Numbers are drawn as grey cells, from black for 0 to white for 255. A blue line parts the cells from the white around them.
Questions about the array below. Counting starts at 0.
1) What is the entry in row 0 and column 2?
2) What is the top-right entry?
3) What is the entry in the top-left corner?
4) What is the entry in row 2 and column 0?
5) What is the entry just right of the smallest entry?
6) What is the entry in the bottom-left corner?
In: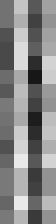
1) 88
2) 161
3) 114
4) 81
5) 204
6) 121

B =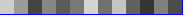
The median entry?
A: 120
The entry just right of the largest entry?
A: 113

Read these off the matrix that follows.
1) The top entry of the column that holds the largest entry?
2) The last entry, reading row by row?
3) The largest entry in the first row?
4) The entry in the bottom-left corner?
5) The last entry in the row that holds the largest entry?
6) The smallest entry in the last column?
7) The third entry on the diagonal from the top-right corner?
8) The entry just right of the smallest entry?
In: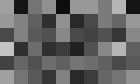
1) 160
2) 144
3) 181
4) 160
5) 96
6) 21
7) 81
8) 152

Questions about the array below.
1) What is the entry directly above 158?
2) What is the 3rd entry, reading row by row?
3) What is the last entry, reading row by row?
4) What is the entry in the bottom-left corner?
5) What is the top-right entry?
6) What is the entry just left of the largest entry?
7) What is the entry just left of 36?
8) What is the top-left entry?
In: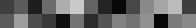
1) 91
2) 29
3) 137
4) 91
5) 63
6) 173
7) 99
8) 63

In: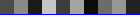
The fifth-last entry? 163
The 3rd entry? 27
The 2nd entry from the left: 137

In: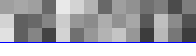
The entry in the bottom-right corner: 60
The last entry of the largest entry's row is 126
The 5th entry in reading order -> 233
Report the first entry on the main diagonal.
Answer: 159
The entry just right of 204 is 151
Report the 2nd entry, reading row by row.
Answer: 167
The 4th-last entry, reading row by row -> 60
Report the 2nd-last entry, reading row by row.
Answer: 119
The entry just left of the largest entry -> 104
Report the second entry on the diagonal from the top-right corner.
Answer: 139
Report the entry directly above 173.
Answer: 104
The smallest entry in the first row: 75
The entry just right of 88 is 191
